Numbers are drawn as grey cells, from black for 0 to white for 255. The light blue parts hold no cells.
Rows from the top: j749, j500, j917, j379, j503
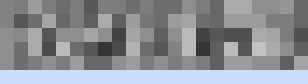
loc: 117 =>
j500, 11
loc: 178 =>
j379, 10
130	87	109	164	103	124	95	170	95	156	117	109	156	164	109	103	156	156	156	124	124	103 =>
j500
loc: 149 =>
j749, 21
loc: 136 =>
j917, 2

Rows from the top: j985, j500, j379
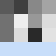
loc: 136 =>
j985, 3
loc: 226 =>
j379, 4

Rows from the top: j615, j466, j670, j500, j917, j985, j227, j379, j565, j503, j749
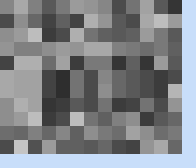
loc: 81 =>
j749, 3
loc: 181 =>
j227, 13

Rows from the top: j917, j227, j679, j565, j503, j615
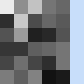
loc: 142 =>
j917, 2
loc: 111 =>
j503, 2
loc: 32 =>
j679, 3
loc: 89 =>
j227, 5
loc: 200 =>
j227, 2
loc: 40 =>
j679, 4
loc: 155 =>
j679, 2

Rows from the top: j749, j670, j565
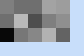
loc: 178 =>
j565, 4
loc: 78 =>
j670, 3
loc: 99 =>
j565, 5
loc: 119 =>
j565, 2
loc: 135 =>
j565, 3
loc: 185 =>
j670, 2
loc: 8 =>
j565, 1

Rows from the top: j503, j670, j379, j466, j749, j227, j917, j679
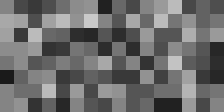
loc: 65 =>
j227, 12
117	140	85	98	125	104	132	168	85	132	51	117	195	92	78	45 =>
j749
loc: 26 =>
j227, 1
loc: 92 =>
j749, 14
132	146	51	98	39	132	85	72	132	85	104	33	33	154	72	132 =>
j679
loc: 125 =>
j749, 5
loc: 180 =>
j917, 14

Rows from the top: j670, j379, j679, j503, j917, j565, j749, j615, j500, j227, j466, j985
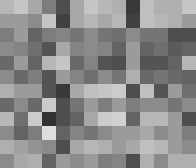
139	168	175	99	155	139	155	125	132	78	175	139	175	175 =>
j985
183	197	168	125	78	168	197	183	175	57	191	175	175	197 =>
j670
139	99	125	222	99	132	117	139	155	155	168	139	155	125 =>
j227
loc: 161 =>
j466, 2
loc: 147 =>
j466, 3
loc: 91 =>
j503, 13

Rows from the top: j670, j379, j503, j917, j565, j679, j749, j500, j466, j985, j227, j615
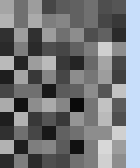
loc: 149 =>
j466, 6
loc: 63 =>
j679, 9
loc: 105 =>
j565, 7

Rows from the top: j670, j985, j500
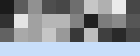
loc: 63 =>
j500, 8
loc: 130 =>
j985, 6
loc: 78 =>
j670, 4

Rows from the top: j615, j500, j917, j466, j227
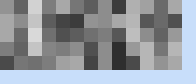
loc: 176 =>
j615, 10
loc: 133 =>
j466, 4

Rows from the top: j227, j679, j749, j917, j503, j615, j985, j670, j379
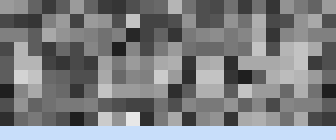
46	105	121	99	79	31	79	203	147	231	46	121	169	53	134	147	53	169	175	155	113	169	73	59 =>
j379
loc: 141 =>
j749, 16
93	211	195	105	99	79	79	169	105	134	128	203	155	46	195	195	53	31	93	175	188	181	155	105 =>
j615
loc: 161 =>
j503, 8
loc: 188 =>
j615, 21
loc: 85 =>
j679, 16
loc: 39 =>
j749, 10

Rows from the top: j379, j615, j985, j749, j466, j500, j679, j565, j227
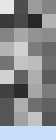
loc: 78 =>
j379, 2
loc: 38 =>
j615, 3

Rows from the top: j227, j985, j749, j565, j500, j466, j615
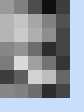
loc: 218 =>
j500, 2
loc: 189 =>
j466, 4

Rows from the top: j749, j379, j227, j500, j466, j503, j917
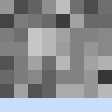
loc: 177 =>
j466, 8
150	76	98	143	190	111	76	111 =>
j749
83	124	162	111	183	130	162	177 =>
j466
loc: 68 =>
j379, 1
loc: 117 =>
j379, 3
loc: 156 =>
j500, 5

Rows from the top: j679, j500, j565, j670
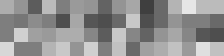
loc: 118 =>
j500, 2
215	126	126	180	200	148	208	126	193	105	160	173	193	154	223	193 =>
j670
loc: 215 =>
j670, 1
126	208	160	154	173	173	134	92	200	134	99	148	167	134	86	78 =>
j565
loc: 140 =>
j500, 3

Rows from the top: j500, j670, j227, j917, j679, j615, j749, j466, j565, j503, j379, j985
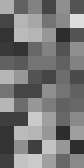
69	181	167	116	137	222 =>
j670
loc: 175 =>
j500, 1
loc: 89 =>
j679, 2
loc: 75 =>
j615, 6

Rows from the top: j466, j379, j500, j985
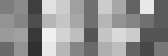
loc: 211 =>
j500, 5
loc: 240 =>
j500, 4
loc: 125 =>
j466, 1
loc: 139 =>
j466, 2

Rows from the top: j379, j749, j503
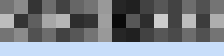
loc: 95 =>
j749, 3
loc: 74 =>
j503, 13

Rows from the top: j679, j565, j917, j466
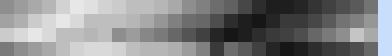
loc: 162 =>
j565, 1
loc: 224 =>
j679, 7
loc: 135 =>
j917, 11
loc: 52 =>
j679, 23
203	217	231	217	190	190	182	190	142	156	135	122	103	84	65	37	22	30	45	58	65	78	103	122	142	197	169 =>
j917
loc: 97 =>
j679, 17
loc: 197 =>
j917, 26

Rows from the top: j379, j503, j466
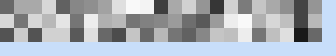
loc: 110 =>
j503, 14
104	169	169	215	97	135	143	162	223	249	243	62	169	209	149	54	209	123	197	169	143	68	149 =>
j379
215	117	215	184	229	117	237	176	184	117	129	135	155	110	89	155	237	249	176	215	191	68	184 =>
j503
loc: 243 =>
j379, 11
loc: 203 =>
j466, 2
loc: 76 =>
j466, 9

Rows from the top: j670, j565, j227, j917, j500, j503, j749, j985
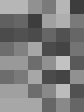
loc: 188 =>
j749, 5
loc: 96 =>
j565, 1
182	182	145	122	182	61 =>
j670
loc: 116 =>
j917, 6

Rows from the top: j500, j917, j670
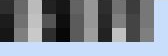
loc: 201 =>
j670, 3
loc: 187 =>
j500, 3
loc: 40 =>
j917, 8

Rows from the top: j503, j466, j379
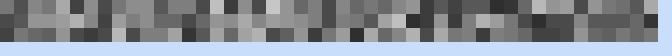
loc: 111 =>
j503, 45
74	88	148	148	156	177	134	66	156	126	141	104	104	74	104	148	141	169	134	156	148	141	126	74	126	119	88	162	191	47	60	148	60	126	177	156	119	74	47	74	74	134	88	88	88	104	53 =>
j466
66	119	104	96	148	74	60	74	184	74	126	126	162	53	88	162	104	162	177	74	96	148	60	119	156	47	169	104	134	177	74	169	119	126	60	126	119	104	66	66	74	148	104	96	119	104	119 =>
j379
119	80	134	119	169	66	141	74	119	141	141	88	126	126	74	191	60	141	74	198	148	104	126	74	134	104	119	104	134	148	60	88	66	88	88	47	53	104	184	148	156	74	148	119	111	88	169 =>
j503
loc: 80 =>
j503, 2

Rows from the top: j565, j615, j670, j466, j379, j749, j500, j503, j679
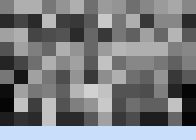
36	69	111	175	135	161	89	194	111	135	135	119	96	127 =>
j379
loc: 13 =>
j500, 1
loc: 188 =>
j615, 4
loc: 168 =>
j565, 13
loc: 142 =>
j749, 8
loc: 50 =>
j679, 2

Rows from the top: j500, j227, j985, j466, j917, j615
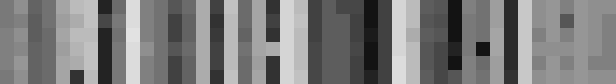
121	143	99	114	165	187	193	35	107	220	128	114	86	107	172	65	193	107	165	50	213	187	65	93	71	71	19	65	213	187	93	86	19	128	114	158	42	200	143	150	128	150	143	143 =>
j500
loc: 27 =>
j985, 27
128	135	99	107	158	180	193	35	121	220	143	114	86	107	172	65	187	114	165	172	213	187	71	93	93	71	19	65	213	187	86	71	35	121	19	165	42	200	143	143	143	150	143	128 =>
j466
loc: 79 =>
j227, 32
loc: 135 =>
j466, 2
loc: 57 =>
j985, 16
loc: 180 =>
j466, 6

